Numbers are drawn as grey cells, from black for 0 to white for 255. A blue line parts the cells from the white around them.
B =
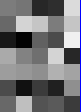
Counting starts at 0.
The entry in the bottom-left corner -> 104
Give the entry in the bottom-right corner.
59
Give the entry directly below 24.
170
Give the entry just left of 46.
39
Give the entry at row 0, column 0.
124
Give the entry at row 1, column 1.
212
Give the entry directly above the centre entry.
97
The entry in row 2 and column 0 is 24
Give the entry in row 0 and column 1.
117
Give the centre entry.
111

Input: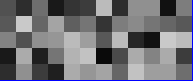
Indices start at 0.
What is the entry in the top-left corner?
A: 81
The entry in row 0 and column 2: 110
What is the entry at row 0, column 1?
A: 45
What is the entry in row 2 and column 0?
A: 131
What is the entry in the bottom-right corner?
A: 110
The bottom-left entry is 45
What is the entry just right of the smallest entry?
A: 74
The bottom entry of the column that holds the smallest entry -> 164
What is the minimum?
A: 10
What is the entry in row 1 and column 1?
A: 201

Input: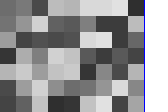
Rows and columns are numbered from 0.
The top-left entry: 109
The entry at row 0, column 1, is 121
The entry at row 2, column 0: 157
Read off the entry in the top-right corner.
47
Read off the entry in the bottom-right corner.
165
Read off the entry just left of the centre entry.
209
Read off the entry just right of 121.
74
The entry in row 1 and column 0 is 115
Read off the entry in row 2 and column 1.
68
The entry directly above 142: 194
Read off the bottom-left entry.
68
